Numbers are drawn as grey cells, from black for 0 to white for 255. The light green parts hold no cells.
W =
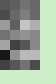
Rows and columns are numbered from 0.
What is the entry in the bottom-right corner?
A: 75
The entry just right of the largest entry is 175
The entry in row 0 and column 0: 86
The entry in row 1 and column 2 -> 126
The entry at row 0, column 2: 114
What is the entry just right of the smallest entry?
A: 146
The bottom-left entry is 65
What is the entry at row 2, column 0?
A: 155

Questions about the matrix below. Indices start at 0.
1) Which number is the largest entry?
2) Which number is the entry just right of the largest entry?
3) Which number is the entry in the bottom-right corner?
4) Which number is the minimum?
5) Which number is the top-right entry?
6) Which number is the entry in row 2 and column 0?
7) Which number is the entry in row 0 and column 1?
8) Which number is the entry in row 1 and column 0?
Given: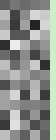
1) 236
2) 180
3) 95
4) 35
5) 128
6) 161
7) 118
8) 190

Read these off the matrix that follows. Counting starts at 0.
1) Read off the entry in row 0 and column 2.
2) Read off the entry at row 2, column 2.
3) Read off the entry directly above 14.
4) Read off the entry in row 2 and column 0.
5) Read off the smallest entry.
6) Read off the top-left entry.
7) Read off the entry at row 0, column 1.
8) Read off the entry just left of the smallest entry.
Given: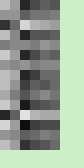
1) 38
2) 213
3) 225
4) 50
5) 14
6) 189
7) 157
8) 157

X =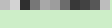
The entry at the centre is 157
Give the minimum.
47
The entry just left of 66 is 56

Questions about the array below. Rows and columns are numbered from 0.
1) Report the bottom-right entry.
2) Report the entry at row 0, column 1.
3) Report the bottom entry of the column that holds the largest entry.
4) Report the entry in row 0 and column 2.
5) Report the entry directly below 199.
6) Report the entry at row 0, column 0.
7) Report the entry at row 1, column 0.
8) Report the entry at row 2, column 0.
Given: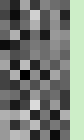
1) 109
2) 34
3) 34
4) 165
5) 120
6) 88
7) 66
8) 120
